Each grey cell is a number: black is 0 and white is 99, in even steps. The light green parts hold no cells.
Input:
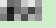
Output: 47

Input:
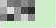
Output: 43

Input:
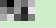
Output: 56

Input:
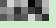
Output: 60

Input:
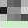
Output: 35

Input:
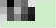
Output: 53

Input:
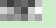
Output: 35

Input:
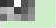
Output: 97
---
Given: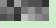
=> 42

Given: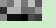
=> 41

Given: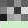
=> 21

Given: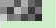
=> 23

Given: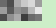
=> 72

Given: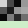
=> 59
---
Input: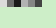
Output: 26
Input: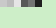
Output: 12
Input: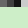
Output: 79
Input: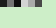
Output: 28
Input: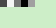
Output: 62
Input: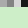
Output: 9
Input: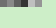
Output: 58
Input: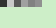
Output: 56
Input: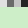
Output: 14
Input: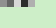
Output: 68
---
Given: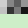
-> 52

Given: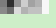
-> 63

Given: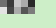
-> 77

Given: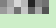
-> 14

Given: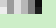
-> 71

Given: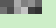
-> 50

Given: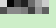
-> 42
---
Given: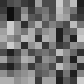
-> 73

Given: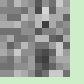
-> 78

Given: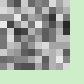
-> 64

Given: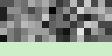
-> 66

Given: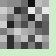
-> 74

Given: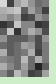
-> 42
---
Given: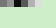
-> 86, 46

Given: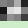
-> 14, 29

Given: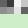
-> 77, 55

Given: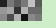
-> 35, 53

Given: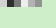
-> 57, 81

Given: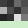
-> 30, 14

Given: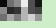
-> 9, 43
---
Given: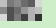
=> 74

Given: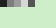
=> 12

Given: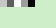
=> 77

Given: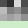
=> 30

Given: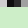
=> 80

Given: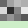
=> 40
